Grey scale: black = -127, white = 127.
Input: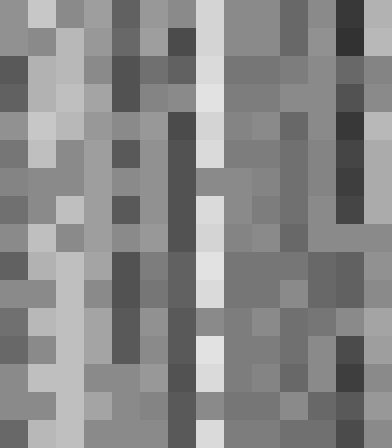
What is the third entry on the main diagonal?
56
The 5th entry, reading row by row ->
-30
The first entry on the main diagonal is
17
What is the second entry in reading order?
71
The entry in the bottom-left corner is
-23
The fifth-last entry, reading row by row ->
-2
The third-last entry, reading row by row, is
-15
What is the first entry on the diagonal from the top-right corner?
50
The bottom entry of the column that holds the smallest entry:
-52
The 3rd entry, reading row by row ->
10
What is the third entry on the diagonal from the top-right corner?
10
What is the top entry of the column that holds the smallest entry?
-71
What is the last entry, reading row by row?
10
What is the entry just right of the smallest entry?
56
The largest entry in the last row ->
90
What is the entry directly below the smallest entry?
-23
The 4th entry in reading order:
30
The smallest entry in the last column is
4
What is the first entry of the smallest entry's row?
17
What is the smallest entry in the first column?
-38

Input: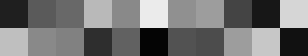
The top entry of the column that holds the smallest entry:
107
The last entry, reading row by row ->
-110
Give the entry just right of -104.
86
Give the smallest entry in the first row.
-104
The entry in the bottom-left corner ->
63
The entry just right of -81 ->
-30
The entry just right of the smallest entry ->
-45

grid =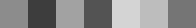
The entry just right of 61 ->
-10
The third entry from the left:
34
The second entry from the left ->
-66

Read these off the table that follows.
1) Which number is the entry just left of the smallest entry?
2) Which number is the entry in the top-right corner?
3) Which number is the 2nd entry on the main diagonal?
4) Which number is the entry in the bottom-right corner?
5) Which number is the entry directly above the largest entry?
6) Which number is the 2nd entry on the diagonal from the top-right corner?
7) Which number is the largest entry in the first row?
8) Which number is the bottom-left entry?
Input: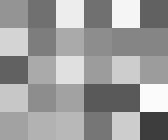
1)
77
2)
-30
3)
-2
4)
-66
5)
28
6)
5
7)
117
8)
34

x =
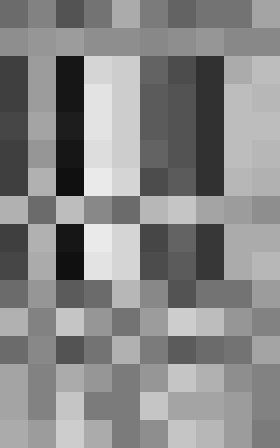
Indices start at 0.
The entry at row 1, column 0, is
14
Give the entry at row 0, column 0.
-20
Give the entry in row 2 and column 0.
-64
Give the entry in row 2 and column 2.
-105
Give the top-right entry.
36
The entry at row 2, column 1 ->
28
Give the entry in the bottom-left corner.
43
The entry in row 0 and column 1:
2
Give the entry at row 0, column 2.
-44
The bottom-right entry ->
-4

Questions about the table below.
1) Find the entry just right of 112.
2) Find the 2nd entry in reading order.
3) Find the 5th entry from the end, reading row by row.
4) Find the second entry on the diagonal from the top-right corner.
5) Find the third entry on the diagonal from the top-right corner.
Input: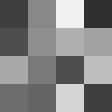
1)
-80
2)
8
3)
62
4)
47
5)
-6

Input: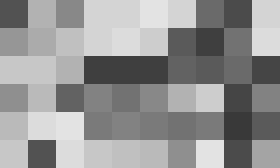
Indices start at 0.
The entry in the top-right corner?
84
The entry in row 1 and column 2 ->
64
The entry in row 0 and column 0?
-45
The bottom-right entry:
36
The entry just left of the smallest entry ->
-5
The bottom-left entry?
71
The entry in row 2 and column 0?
71
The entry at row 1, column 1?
43
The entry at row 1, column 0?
22
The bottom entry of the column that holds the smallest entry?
-52
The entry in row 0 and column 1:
50
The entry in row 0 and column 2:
8
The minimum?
-70

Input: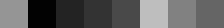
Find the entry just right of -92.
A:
-76
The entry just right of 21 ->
-125

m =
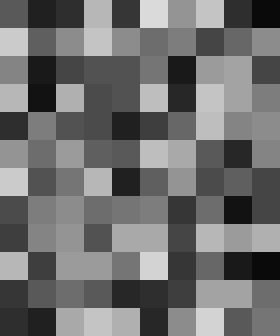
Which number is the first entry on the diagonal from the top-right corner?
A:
-117
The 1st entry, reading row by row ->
-38
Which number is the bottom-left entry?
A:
-81
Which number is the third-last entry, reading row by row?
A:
83
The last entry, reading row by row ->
-10
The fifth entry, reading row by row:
-73
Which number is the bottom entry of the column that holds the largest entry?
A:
-88
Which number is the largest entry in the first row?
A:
90
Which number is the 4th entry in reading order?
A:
55
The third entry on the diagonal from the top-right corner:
27
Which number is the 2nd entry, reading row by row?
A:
-95
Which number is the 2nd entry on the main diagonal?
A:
-32

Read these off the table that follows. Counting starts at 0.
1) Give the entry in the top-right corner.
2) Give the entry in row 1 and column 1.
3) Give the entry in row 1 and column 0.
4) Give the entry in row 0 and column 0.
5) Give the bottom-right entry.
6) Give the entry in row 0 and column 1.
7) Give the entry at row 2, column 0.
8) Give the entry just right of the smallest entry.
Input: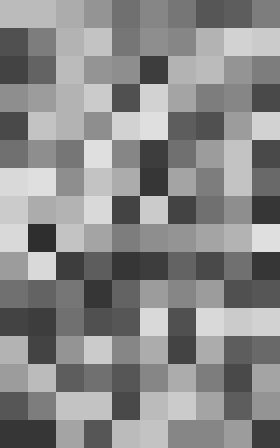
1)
-2
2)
-2
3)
-47
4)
59
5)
-66
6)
59
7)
-60
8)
67

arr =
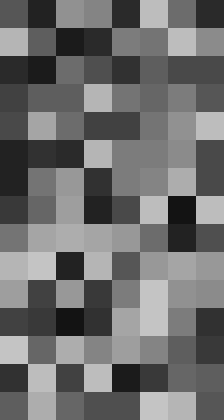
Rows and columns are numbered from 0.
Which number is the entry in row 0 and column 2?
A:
17
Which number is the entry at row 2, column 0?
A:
-85
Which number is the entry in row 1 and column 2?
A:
-100
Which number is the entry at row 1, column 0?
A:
53
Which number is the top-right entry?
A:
-85
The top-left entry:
-41
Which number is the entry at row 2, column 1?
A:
-100
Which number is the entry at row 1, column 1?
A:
-33
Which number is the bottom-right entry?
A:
-41
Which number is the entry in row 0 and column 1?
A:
-93
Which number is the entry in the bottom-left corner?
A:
-33

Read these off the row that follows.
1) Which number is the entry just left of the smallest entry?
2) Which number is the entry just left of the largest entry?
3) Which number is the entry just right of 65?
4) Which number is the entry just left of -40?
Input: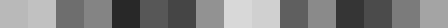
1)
4
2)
18
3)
-17
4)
-87
